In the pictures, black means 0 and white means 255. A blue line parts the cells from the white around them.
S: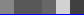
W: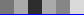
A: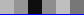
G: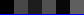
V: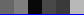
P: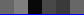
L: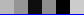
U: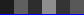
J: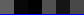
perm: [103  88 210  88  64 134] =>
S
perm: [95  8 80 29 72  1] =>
G

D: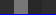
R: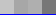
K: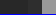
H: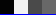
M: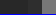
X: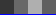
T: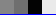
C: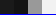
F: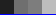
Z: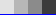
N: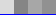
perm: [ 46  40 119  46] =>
D
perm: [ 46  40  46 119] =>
D
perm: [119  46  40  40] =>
M

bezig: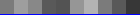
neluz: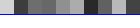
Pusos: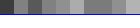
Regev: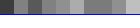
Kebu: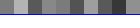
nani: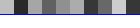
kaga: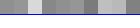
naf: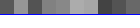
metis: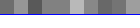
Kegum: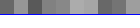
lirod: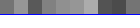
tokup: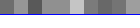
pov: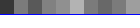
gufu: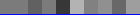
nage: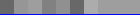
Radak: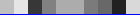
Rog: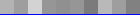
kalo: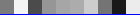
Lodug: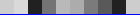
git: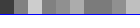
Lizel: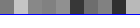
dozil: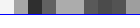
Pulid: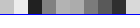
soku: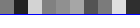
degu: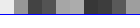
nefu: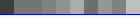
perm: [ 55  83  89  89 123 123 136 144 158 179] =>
Kebu
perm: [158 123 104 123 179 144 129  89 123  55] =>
pov

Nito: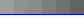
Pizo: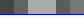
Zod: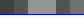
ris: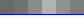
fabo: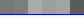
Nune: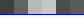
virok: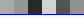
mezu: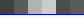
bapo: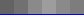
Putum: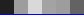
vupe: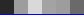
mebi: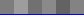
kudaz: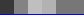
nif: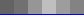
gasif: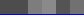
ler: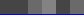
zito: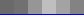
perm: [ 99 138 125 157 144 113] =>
Nito
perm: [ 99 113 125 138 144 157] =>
Nito
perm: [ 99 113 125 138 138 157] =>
bapo
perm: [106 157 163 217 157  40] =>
vupe
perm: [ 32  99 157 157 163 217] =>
Putum
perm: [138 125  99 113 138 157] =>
bapo

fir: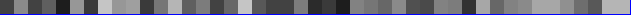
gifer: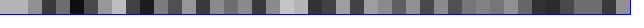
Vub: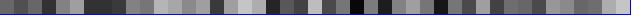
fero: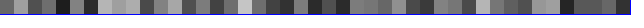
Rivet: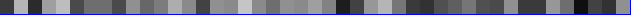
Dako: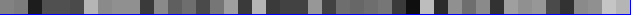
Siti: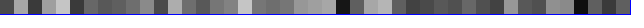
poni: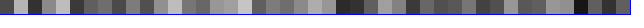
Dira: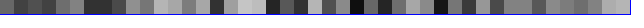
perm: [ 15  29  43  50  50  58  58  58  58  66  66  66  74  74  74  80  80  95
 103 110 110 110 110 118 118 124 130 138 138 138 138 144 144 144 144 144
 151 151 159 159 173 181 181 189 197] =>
Rivet
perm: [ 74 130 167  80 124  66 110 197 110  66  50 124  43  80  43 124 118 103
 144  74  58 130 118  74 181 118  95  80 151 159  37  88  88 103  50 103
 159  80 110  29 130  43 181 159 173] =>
fero
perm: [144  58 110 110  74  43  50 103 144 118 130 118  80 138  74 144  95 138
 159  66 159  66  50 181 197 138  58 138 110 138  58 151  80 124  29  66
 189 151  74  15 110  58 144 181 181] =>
gifer
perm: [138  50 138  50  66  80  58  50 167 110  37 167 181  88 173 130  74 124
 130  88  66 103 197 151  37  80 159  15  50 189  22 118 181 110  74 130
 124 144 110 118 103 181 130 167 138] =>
Dira
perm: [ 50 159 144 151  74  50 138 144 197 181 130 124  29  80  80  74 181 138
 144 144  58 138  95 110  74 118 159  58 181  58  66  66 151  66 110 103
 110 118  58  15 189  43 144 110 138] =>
Dako

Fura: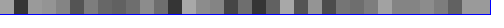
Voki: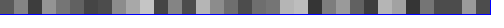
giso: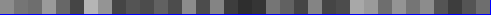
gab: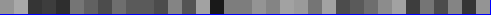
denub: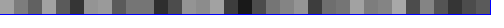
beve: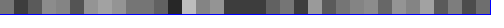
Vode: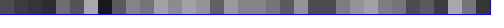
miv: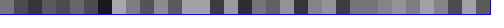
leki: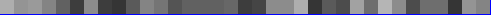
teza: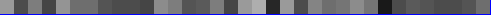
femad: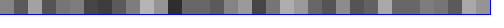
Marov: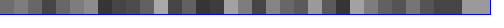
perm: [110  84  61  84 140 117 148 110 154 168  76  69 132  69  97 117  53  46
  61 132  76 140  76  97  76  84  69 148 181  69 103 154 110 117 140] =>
giso
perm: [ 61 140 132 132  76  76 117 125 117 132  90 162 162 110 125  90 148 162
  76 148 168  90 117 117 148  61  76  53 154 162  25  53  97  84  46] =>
denub
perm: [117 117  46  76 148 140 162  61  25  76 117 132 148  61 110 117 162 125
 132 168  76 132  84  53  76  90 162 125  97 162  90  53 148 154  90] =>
denub
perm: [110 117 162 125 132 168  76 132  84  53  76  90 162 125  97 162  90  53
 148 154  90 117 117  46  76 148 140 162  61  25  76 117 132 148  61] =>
denub

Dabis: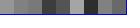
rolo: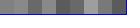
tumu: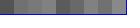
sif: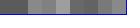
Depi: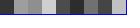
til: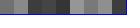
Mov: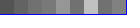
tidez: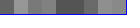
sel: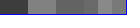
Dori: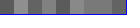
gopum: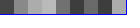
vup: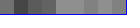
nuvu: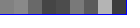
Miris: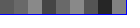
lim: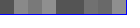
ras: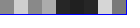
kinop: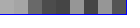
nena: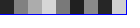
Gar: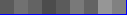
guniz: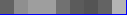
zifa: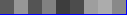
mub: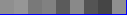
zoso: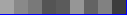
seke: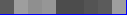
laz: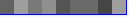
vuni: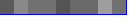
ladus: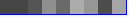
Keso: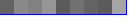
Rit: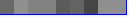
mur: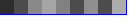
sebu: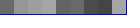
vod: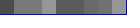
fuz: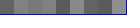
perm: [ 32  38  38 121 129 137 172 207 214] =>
nena
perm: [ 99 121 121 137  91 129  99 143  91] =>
Dori
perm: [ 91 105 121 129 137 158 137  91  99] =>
sif
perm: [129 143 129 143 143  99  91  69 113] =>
vup
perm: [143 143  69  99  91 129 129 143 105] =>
Rit
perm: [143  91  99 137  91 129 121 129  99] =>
fuz
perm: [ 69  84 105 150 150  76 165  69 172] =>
kinop

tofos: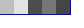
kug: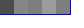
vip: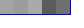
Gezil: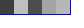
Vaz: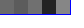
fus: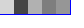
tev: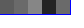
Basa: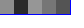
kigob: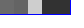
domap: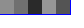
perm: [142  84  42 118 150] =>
Basa
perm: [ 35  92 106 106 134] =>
tev
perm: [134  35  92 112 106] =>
Vaz
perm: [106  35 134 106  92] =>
tev
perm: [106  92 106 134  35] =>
tev

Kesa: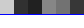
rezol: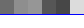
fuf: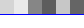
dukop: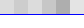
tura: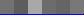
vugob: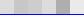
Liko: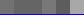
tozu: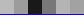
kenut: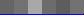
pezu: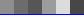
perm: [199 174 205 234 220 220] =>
vugob
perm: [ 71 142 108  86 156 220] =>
pezu
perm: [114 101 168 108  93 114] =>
kenut
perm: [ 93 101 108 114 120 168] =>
tura
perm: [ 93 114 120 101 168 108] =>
tura

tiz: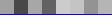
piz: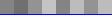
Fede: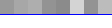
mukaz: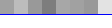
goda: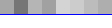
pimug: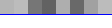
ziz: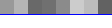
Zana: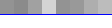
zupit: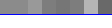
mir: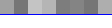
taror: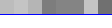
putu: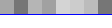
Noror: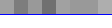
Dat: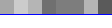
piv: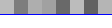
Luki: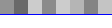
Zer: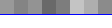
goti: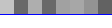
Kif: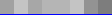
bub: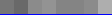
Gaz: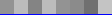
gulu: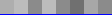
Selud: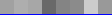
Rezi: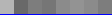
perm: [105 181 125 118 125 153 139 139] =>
zupit
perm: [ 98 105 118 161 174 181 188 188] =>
pimug
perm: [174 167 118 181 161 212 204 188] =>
goda
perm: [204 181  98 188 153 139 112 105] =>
ziz
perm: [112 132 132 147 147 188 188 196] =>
piz
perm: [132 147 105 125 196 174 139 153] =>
Zer
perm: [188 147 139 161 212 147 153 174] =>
Zana

